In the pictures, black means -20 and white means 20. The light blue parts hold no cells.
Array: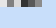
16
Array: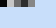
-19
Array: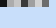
-17
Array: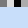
-1
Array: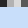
-14
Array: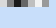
14
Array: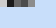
12
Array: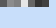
-6
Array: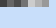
-10
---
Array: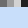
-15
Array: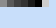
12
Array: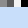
-20
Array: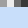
-11
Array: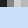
9
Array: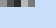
-1
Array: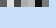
-1
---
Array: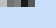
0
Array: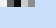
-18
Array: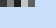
-15
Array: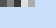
-11
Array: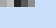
-14
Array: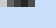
-10
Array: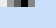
-5
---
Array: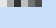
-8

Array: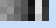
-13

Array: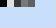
-5

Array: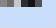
-7

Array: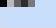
-1

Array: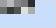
-13

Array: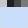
-1

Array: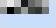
8
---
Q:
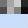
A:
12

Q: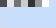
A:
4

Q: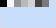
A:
-9

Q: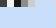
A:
2

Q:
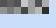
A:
-7

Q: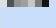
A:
-1

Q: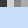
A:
1
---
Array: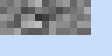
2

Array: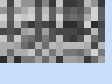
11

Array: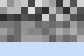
9

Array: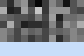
-1

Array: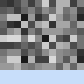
-8

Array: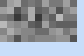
7

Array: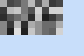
-7

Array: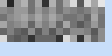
4
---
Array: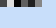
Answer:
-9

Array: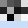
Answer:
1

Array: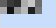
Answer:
-5

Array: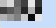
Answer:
10

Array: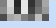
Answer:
0

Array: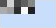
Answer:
-7

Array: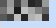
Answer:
-6
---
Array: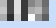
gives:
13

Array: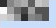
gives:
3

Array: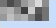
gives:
6

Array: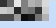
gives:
4

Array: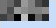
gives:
-20

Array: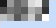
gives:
-6

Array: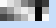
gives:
3

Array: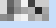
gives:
16
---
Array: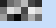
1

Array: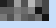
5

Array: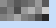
-6

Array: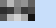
1

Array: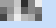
11

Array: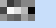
-5

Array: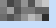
-5

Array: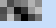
-2
